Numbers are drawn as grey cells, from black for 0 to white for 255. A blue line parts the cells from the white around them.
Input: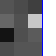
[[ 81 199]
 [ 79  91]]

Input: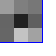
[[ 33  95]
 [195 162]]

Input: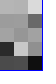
[[157 105]
 [150 162]]

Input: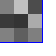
[[ 52 171]
 [ 95 127]]

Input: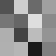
[[102 222]
 [ 66 188]]

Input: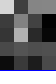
[[130  66]
 [177  41]]

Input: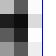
[[ 13 219]
 [ 34 253]]

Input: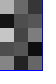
[[ 78  86]
 [ 69 125]]

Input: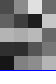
[[ 62  29]
 [172 185]]
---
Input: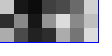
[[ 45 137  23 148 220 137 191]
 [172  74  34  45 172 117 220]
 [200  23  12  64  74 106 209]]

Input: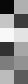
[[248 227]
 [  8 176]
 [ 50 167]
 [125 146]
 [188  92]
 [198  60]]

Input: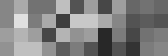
[[134 224 124 170  62 200 200 170 134  83  92  83]
 [146 191 191 146  92 124  83  40  83  51 124 134]
 [158 180 158  71 180 146 158  40 124  71 114 124]
 [134 170 114 114 191  83 158  71 158 103 114 103]]

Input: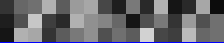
[[ 21 177 167  52  92 121 144  80 112  92 210  71  62 187 103 112]
 [ 52 103 112 177  92 155 167  71  30 121  41 177  21  41 167  12]
 [ 30  80 199  62  41 177 144 133 103  21  80 121  52 155  80 112]]

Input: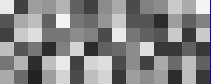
[[ 65 202 222 118 118 140 129  75 233 118  97  85 202  56 202]
 [118 179  44 190 233  65 212 222  75 140  65 170 107 190  97]
 [ 85 170 190  97 244 118 107 149 202  85  85  44 158  97 129]
 [170 107  35 158 212  75 190 212  56 158 140 158  44 190  56]
 [190  85 118  44 129 212  44  97 107 140 222  56  56  97  56]
 [233  65 158 149 179  97  65 140 170  75 129 140 202 170 244]]

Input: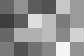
[[103 176 176 188 135 210]
 [103 145  92  83 199 155]
 [ 62  92 222 188 123 155]
 [123  83 113 135 244 145]]
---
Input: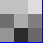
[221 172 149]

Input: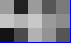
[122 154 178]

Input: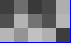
[174  81 193]

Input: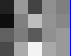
[127 147  90 170]

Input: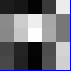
[236 167 254  36  72]

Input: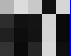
[214 211  19  10]
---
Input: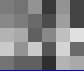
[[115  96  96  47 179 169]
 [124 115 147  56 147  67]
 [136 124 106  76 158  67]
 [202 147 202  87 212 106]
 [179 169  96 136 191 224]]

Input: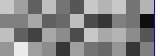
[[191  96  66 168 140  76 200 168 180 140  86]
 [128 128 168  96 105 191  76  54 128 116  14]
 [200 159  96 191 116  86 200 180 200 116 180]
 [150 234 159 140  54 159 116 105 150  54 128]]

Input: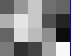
[[122  48  67 164 248]
 [ 91 152 199 111 100]
 [100 220 187 142  12]
 [175 229 199  79  36]]

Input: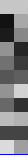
[[147  38]
 [104  49]
 [113  59]
 [ 68  68]
 [ 86  95]
 [ 27 135]
 [219 159]
 [ 18 168]
 [188 178]
 [198 198]
 [147 210]]

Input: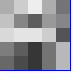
[[104  74  54 116 184]
 [125  93  54 116 184]
 [194 134  93 153 134]
 [173 205 238 173 116]
 [217 228 228 205  84]]

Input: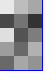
[[223  83 125]
 [157 105 177]
 [ 72 116  51]
 [105 167 147]
 [232 189 167]]
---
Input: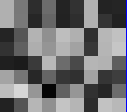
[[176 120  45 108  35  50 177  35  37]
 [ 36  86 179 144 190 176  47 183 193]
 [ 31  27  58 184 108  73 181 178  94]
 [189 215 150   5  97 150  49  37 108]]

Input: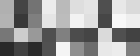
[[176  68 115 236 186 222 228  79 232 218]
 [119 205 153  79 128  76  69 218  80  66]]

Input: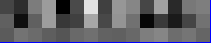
[[ 69  45 124 156   0  74 226  64 151 134  70 161  41 120 126]
 [ 91 115 107  94  85 105 112  98  96 104 126 134 109 117 101]]

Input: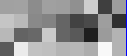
[[161 162 140 160 158 144 206  63 157]
 [184  99 104 202 101  89  30 155 179]]

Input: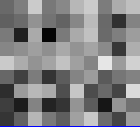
[[105 126 203 120 136 183 203 124 172 191]
 [122  31 170   5 122 170 193 106 127 157]
 [202 172 147 164 194 160 133 230 155 209]
 [ 45 155 184 170  78 198  76 105  68 218]
 [ 53  97 182 121  94 161 201 108  68 157]]

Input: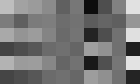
[[190 162 155 139  96 119  13  78 129 225]
 [169 148 156 132 106 116  35  78 113 224]
 [179 155 157 135 101 114  25  80 118 227]]

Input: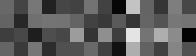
[[104  68 119  34  70  66 115  66   6 195 100  53 126  71]
 [ 62  72  30  78  71 156  52 143  62 228 116 174 139   3]]

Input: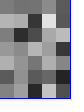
[[124 114 115 139  91]
 [126  45  76 169 187]
 [176 148 118 175 134]
 [130 159  40 195  80]]
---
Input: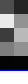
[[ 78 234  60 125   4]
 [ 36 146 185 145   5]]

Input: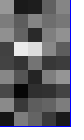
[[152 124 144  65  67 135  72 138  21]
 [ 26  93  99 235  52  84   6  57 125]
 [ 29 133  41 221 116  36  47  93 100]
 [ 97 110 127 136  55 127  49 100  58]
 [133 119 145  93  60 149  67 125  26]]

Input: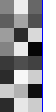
[[133  94 157 131  57  43 205  43]
 [238 164  43 233  78 247 177 231]
 [103  80 217   5  65 206  15 204]]

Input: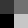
[[ 53   0]
 [113 198]]

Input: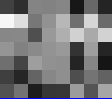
[[ 65 247 135 149 111  63  82]
 [ 46 222 136 129  68  38 115]
 [132 119  79 138 158 100  28]
 [130 146 153 147 145 135  54]
 [134 183 175 153 143 143  55]
 [ 23 110 209  51  36  78 156]
 [104 214 169 158 134 116  84]
 [ 36 106 210  37  21  98 166]]

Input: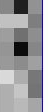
[[135 193 158 149 153 217 175 175]
 [ 31 193 112  11 140 173 197 185]
 [146 126 142 134 160 119 116 166]]
